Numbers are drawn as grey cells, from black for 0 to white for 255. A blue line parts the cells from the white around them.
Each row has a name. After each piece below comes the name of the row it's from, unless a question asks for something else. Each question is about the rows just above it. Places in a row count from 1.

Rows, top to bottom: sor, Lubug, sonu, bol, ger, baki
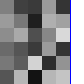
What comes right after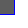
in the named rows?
[211]
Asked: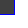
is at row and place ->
sor, 2
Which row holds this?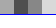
sonu
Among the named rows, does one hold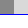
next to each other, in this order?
yes

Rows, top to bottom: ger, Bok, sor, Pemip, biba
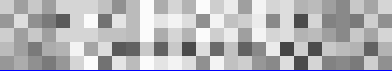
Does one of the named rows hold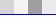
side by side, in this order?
no
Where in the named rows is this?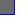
Pemip, 16
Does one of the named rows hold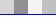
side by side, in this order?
no
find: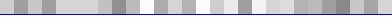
ger

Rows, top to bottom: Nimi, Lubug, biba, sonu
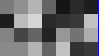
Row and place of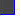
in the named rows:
biba, 2
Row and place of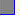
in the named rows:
biba, 1
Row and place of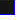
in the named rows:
Nimi, 5
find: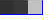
Lubug

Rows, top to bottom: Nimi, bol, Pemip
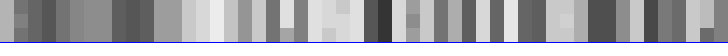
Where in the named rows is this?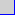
bol, 41
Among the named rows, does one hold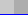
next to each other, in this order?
yes

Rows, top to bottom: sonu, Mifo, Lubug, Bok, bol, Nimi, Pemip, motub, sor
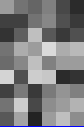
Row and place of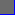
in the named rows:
bol, 1
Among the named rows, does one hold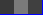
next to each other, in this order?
no
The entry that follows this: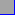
[35]
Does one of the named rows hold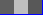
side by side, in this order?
yes
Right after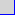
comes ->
[80]
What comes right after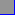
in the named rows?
[128]

